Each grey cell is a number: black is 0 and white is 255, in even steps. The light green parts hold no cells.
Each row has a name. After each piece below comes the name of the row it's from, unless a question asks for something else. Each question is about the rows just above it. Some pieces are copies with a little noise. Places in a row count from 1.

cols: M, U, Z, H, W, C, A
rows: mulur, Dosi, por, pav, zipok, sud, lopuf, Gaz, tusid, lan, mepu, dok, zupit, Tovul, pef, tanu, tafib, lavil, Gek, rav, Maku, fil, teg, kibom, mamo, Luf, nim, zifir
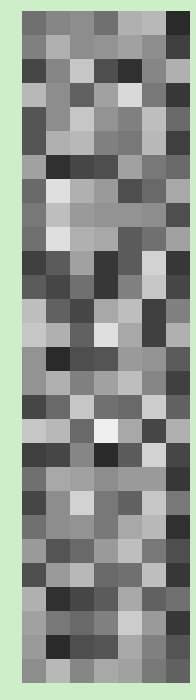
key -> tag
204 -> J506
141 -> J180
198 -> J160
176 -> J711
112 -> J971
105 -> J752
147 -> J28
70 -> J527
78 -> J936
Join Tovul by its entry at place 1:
J160
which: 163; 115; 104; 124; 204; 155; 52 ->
Luf

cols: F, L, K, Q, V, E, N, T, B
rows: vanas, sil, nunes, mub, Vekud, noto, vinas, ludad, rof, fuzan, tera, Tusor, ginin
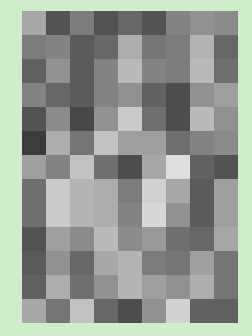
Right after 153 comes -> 111
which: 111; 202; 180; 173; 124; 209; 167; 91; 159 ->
ludad

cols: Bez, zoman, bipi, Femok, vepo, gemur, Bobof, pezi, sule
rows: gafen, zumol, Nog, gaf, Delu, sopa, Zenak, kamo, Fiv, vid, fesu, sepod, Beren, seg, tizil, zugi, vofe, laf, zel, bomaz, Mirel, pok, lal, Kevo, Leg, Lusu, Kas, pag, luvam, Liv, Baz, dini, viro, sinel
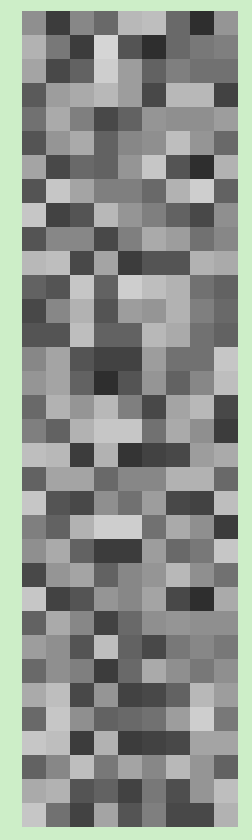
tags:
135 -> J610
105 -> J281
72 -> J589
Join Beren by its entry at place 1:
J589
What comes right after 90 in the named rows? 157
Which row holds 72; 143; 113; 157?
Mirel
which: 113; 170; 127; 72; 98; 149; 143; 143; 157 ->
Delu
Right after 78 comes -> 149
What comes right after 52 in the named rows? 66
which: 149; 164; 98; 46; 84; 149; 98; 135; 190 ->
zugi

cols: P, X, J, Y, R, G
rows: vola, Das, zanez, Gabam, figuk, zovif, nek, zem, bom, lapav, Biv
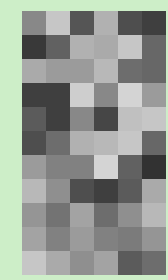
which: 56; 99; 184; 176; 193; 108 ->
Das
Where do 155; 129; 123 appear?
lapav
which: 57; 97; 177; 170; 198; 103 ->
Das
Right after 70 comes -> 192
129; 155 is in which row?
lapav

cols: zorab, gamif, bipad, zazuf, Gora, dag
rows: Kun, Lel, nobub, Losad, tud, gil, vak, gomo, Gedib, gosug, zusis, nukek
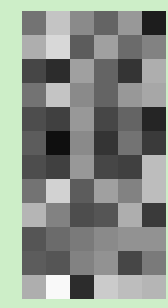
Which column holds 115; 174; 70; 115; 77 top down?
zorab
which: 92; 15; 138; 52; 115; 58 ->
gil
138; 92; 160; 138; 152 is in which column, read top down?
bipad
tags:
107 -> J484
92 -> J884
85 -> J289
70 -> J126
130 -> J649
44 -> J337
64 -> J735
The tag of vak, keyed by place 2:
J735
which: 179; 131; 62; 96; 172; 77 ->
Gedib

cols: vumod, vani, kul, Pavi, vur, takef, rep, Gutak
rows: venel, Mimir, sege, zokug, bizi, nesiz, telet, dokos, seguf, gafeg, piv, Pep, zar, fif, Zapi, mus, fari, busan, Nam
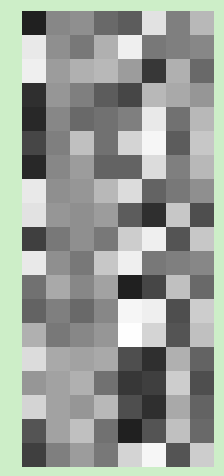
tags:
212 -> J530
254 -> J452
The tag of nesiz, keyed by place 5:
J530
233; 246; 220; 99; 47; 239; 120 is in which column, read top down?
takef
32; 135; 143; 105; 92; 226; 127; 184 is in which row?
venel
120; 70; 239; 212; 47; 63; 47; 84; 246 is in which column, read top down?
takef

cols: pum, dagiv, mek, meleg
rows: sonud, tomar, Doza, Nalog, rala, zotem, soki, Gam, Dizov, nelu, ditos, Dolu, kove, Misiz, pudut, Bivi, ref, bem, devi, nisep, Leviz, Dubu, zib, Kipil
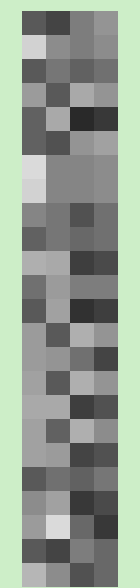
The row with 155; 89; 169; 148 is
Nalog
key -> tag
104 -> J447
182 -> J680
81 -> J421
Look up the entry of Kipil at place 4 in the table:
J447

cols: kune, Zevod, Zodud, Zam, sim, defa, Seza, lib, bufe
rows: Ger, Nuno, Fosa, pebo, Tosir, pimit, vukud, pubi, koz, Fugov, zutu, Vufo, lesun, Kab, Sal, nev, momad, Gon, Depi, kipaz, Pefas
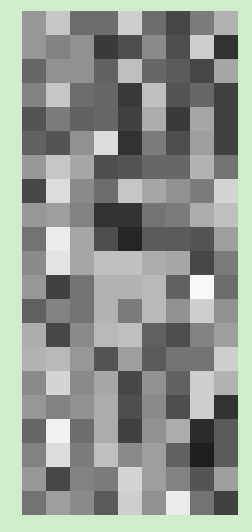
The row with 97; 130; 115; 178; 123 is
lesun
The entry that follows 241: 109
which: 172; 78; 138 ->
momad

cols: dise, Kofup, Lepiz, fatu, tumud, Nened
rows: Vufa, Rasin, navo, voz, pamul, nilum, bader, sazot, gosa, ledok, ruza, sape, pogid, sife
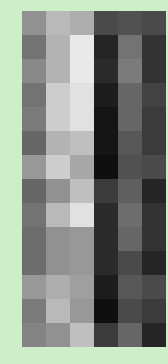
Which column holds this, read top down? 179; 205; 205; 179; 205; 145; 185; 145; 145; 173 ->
Kofup
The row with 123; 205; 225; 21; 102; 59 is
pamul
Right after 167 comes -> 15
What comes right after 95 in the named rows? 37

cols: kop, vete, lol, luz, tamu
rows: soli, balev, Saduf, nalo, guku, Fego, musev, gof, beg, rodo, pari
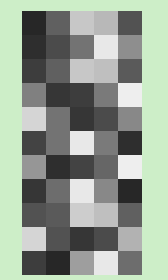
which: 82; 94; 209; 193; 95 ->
beg
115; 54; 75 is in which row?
guku

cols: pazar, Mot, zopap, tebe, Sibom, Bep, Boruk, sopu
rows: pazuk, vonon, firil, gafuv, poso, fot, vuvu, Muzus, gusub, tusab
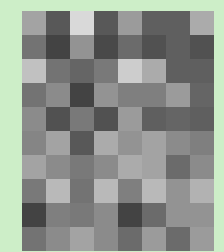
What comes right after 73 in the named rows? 107
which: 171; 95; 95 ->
firil
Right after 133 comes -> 163
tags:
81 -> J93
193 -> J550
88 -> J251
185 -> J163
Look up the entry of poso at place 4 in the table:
J93
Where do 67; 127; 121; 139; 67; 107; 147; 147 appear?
gusub

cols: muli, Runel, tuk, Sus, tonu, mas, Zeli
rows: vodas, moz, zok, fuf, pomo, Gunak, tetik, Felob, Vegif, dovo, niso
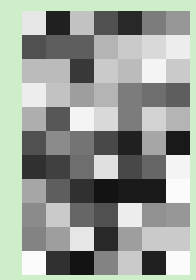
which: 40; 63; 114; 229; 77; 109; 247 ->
tetik
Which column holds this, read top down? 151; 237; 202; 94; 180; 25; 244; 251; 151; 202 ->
Zeli
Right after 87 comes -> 244
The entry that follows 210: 180

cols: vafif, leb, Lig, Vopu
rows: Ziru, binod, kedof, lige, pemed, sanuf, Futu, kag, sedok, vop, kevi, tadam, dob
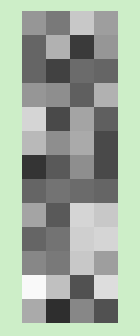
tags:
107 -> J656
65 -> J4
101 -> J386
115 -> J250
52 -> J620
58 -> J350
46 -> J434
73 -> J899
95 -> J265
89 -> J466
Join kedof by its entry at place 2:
J4
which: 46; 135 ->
dob
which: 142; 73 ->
Futu

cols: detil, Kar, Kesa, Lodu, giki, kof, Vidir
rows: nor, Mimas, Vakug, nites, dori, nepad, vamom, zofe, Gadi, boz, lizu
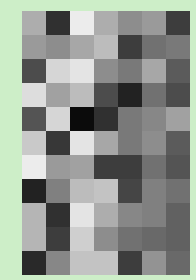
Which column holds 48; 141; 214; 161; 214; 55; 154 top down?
Kar
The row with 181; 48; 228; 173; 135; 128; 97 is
Gadi
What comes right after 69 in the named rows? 128
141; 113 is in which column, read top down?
kof
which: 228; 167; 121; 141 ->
nepad
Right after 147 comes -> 105
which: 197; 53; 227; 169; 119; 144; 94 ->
nepad

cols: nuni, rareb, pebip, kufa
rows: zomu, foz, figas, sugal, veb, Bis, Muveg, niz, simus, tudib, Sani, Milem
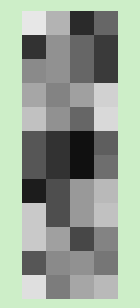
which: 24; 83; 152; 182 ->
niz
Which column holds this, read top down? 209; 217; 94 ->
kufa
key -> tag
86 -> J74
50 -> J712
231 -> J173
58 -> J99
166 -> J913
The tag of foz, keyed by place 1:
J712
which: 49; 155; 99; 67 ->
foz

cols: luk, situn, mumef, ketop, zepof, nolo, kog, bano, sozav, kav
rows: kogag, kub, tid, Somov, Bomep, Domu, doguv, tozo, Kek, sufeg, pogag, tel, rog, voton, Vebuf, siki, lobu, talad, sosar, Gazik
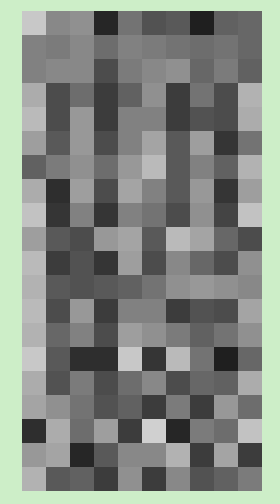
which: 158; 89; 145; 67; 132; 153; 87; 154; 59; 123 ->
Domu
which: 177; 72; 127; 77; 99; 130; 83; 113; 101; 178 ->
siki
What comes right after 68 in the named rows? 194
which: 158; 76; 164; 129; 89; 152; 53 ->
tozo
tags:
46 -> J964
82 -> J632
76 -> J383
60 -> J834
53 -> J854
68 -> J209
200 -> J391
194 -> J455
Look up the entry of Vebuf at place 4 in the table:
J964
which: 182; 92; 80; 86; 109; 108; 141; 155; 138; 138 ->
tel
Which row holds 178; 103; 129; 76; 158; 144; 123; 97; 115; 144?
voton

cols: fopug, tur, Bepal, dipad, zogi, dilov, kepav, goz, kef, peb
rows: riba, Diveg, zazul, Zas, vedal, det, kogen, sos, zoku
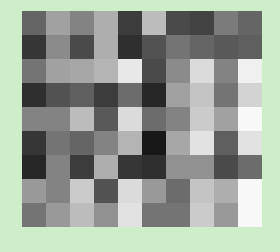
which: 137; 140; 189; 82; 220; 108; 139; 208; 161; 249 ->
vedal
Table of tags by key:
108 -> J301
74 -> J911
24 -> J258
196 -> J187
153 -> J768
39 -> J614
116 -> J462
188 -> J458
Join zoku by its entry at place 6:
J462
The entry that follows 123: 101
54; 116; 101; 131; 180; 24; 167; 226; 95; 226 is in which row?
det
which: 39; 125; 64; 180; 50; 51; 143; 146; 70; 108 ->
kogen

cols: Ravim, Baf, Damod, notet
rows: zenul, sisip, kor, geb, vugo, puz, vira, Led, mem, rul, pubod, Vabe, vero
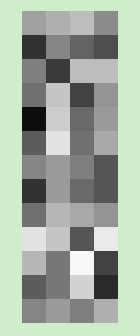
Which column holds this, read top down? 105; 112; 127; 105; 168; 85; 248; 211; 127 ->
Damod
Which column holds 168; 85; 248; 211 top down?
Damod
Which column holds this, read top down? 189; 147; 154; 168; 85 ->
notet

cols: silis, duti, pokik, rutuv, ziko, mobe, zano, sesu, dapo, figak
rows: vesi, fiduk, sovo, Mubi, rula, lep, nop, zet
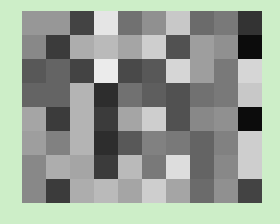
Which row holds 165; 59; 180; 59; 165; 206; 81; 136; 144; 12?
rula
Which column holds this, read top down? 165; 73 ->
ziko
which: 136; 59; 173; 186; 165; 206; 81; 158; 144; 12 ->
fiduk
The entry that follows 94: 81
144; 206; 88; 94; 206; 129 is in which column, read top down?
mobe
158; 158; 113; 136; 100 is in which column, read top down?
sesu
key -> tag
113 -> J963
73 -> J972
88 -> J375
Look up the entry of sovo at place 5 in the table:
J972

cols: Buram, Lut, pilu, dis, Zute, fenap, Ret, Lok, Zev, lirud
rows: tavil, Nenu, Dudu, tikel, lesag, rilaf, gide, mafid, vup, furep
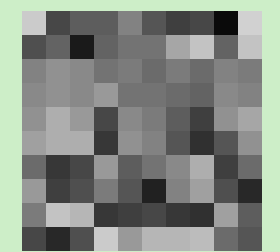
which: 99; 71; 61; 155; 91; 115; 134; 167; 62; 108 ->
gide
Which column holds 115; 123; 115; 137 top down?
Zute

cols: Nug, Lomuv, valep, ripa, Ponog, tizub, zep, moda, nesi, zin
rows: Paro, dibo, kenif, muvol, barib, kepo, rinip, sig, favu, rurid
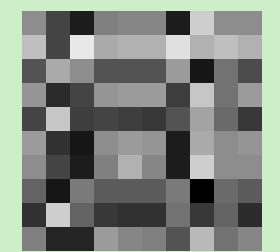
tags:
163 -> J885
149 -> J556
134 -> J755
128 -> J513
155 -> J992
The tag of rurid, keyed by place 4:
J992
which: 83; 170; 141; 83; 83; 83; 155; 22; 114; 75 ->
kenif
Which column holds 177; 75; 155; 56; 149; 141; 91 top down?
zin
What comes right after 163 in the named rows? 106
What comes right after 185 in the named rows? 114
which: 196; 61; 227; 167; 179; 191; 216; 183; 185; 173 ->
dibo

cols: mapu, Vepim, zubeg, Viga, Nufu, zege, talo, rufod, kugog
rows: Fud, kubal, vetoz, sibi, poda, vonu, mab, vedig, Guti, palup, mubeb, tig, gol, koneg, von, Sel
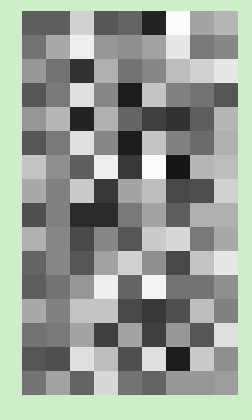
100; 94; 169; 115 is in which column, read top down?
mapu
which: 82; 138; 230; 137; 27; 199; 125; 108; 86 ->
sibi
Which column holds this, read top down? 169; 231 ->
kugog
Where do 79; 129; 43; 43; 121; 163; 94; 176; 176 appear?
Guti
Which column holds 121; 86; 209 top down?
Nufu
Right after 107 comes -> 176
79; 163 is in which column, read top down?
Vepim

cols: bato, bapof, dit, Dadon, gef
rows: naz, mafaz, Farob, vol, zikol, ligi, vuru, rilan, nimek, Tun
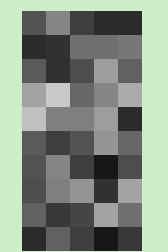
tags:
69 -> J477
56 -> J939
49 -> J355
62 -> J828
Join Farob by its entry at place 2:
J355
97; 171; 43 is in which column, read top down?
gef

